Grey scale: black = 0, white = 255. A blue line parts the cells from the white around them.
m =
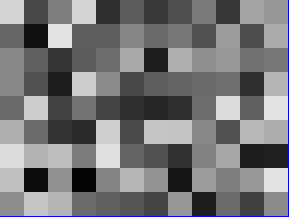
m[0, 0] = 213
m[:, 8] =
[122, 82, 143, 106, 109, 135, 130, 156, 28]
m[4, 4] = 68
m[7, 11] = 228
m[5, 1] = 107
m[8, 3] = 108
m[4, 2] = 66
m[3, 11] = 180
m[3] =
[136, 82, 29, 204, 139, 72, 94, 100, 106, 112, 48, 180]
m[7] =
[192, 12, 144, 5, 132, 183, 146, 22, 156, 127, 152, 228]
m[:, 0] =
[213, 101, 136, 136, 105, 175, 219, 192, 142]
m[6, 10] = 29
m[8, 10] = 64
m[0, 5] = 93
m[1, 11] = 172
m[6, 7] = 50
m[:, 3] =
[213, 95, 93, 204, 114, 42, 124, 5, 108]
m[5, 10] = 184
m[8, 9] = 108
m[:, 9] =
[54, 157, 152, 112, 219, 81, 167, 127, 108]
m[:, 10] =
[163, 78, 113, 48, 97, 184, 29, 152, 64]
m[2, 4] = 109
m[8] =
[142, 197, 181, 108, 96, 84, 68, 151, 28, 108, 64, 139]
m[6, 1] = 179
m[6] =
[219, 179, 190, 124, 223, 99, 81, 50, 130, 167, 29, 33]

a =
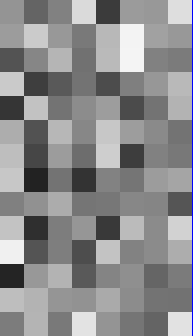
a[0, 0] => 148
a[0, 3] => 218
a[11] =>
[36, 152, 179, 89, 132, 143, 101, 123]
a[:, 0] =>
[148, 156, 83, 202, 53, 173, 190, 199, 128, 195, 240, 36, 190, 124]
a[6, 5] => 61
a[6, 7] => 120
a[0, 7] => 222
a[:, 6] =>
[152, 161, 129, 151, 115, 138, 129, 156, 133, 139, 139, 101, 115, 100]
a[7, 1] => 34
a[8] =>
[128, 145, 172, 117, 119, 135, 133, 85]
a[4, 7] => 179
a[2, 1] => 134
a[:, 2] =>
[129, 152, 181, 89, 115, 183, 156, 115, 172, 125, 126, 179, 149, 121]
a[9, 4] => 57
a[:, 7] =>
[222, 152, 123, 185, 179, 115, 120, 165, 85, 210, 173, 123, 114, 226]
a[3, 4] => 76
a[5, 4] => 199
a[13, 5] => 117
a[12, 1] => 179
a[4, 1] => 194
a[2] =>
[83, 134, 181, 113, 186, 244, 129, 123]
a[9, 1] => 47
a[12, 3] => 146
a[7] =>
[199, 34, 115, 51, 130, 117, 156, 165]

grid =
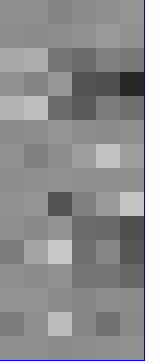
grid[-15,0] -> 142
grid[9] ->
[142, 136, 147, 108, 105, 79]
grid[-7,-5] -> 148
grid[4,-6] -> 180
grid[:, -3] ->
[139, 146, 106, 84, 89, 140, 158, 143, 126, 108, 112, 119, 134, 133, 141]
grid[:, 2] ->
[132, 141, 117, 151, 106, 148, 140, 144, 82, 147, 200, 145, 137, 187, 137]
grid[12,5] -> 137
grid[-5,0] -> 122
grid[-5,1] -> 164
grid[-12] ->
[144, 132, 151, 84, 80, 38]
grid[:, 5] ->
[150, 145, 120, 38, 110, 142, 157, 142, 195, 79, 85, 103, 137, 136, 144]
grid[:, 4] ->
[142, 154, 130, 80, 124, 137, 192, 143, 153, 105, 135, 119, 140, 113, 142]
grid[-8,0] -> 141
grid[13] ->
[124, 142, 187, 133, 113, 136]
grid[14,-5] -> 142
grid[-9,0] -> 144

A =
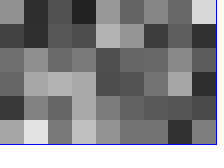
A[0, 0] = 145
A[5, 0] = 166
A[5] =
[166, 228, 120, 192, 146, 114, 115, 49, 127]
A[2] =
[111, 143, 105, 122, 80, 101, 103, 137, 93]
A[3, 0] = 101
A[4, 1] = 130
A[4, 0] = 56
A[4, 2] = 101
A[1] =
[67, 47, 87, 78, 178, 149, 60, 94, 49]
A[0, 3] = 35
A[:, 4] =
[152, 178, 80, 77, 125, 146]

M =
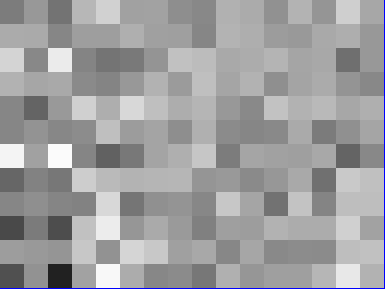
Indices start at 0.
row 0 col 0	124
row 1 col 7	159
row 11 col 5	172
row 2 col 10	172
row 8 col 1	143
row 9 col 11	178
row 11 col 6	135
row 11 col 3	162
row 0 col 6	162
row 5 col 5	156
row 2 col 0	212
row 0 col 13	149
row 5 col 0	134
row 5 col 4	191
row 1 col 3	158
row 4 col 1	100
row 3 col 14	148
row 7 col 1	130
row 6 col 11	161
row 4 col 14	167
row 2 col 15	152
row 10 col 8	168
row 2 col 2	235
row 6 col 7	175
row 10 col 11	137
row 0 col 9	177
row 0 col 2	115
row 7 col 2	119
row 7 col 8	149
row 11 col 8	119
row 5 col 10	134
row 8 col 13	132
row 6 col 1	161
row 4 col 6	191
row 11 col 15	178
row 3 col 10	178
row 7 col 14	201
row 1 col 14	174

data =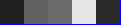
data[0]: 32
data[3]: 230
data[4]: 42

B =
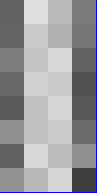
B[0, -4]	98
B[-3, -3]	193
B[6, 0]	96
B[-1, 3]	62
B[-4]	[89, 192, 213, 87]
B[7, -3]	184
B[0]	[98, 223, 185, 122]
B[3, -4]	104
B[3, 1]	208
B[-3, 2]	204

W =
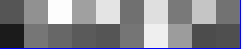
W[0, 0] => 85
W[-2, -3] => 121
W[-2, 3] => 160
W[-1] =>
[27, 118, 103, 90, 85, 117, 239, 156, 76, 79]
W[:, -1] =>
[114, 79]
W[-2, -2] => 197

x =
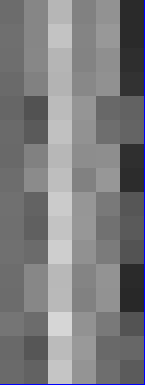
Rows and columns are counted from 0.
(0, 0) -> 108
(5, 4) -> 110
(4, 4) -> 104
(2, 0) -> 110
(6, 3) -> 141
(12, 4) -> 146
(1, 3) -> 132
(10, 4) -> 123
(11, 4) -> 147
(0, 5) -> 42
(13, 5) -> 83
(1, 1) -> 134
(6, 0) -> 105
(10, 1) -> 107
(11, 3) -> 132
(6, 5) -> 47
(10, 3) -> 145
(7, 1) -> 139
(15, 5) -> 91
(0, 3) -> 129
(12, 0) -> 108
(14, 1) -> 86
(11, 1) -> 135
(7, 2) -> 190
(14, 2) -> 187
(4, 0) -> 102
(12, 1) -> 135
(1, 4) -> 152
